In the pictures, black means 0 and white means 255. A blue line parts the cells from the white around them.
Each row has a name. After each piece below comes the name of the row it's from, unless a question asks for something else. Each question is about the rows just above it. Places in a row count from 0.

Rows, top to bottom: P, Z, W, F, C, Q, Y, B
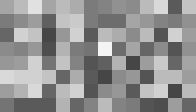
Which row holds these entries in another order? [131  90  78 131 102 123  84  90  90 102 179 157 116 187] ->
B
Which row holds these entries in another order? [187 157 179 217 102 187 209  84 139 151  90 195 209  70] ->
Y
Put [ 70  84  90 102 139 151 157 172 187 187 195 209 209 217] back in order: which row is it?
Q

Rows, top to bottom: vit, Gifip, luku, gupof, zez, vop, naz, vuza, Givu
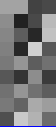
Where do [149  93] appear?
zez
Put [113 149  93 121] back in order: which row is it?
zez

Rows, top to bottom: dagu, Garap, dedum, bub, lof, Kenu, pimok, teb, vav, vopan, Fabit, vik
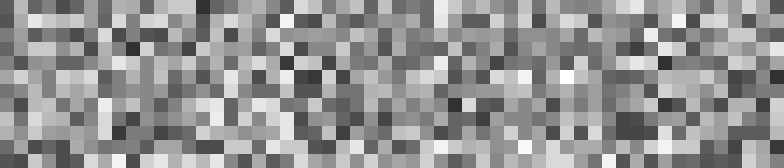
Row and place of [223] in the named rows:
vopan, 47
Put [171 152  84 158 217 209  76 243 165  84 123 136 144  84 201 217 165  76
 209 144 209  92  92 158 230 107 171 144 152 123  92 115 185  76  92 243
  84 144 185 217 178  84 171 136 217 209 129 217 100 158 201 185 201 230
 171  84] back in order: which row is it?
Garap

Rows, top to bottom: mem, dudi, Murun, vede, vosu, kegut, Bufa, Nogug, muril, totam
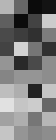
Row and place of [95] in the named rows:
dudi, 0
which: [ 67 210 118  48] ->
vede
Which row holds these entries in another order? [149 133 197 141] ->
totam
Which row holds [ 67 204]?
dudi
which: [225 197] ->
Nogug
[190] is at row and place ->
Bufa, 0

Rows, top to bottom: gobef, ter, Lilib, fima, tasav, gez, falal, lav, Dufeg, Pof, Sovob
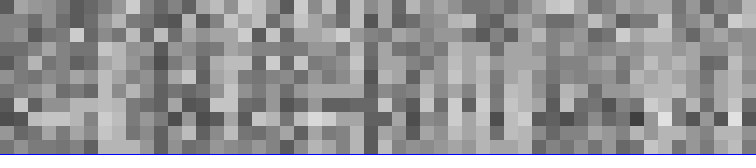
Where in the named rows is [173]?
tasav, 15
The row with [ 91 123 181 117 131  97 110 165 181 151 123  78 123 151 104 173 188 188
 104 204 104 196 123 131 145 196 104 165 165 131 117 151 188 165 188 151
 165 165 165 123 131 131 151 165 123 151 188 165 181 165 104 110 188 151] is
tasav
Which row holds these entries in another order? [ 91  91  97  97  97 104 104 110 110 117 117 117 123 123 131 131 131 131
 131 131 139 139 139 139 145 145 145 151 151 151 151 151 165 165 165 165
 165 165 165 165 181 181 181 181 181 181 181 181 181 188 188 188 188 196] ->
Pof
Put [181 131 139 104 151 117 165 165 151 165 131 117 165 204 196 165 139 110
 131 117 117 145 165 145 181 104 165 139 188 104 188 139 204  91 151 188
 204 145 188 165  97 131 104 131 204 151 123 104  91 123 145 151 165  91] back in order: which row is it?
gobef
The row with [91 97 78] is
Dufeg
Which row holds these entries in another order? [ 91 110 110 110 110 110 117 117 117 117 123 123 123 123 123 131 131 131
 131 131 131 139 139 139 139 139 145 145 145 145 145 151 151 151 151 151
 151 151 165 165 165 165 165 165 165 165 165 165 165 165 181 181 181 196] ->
fima
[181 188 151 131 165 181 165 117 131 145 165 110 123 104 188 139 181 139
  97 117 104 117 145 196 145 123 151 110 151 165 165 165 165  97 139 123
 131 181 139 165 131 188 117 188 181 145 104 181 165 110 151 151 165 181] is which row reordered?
falal

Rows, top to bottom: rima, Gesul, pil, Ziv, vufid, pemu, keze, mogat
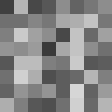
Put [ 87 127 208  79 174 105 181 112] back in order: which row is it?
mogat
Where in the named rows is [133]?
Gesul, 2

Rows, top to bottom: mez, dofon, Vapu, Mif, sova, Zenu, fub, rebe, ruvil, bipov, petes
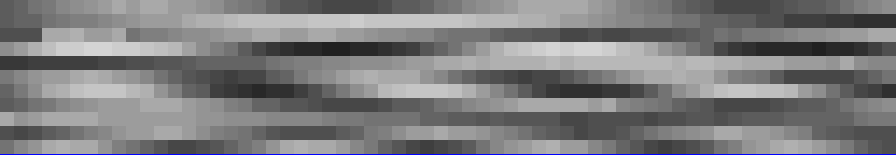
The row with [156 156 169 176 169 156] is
Zenu
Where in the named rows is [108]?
Vapu, 52
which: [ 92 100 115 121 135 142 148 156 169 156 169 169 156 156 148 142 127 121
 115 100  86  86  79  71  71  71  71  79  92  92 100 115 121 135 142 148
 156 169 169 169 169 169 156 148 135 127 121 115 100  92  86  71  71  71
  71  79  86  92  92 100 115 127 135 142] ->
mez
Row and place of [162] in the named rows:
Mif, 13
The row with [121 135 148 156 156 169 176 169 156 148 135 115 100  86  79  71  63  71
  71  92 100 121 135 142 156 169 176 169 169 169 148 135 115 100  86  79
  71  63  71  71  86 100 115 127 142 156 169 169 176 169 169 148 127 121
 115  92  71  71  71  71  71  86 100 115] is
Zenu
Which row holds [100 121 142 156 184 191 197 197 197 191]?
fub
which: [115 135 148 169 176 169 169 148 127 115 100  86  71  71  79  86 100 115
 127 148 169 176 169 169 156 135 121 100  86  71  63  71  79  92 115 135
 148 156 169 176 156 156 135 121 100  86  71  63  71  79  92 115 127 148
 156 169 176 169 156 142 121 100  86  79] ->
petes

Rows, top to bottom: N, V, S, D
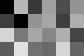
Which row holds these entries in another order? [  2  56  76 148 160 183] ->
N
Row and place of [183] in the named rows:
N, 1
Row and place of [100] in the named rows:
D, 5
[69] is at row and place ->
S, 5

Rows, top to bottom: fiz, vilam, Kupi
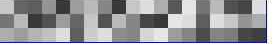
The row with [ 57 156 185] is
fiz
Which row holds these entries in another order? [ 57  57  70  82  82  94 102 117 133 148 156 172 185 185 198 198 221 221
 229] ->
vilam
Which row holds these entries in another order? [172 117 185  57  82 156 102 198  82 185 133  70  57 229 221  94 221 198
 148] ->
vilam
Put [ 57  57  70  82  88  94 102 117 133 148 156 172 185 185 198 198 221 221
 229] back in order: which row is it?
fiz
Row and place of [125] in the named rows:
Kupi, 16

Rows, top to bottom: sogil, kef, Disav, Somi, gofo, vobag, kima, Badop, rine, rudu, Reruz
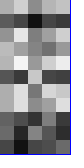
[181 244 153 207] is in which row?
gofo
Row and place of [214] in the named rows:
kima, 3
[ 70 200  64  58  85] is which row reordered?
vobag
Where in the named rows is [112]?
Somi, 3
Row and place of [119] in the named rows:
kima, 2
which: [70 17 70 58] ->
kef

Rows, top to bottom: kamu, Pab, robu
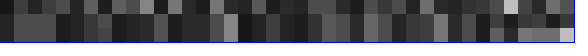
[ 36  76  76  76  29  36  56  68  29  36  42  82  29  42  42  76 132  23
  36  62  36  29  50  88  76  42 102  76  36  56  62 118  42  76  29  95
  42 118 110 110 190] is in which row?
robu
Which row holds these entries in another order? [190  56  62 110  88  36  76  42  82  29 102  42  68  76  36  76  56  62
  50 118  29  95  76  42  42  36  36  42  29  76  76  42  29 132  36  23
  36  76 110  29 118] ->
robu

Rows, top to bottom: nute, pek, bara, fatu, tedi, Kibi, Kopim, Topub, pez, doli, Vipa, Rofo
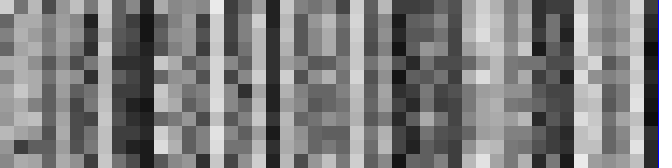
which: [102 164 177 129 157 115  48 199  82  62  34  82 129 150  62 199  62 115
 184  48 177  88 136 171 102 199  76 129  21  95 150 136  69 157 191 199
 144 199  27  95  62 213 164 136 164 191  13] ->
fatu
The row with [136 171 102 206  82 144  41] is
bara
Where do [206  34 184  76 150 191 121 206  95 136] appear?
Rofo
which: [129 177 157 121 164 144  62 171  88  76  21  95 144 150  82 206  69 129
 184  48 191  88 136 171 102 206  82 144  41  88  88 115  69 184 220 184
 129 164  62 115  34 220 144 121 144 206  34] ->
bara
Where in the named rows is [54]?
pez, 19
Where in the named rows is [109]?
Vipa, 26

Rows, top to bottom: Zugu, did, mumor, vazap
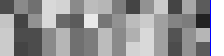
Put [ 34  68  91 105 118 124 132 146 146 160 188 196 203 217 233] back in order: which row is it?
did
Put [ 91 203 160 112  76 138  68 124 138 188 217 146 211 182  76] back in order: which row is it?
vazap
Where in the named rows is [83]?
mumor, 12
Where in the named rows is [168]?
Zugu, 13
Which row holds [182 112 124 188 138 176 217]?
mumor
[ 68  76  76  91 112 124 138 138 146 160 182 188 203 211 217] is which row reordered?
vazap

